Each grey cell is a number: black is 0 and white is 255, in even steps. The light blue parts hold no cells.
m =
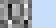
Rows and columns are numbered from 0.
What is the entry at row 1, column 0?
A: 179
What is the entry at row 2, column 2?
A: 53
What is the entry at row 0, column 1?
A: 152
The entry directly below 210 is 26
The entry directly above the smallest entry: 111
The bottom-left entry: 111
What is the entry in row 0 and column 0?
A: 125
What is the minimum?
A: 13
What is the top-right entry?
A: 111
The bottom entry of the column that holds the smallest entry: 195
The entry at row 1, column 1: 152

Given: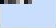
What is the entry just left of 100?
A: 31
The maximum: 222

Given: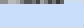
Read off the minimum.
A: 59
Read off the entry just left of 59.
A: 116

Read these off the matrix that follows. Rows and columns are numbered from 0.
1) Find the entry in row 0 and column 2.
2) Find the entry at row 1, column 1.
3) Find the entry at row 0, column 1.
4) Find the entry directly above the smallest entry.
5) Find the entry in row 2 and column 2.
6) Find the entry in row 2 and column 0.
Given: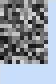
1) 116
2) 66
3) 166
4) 52
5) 152
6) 182
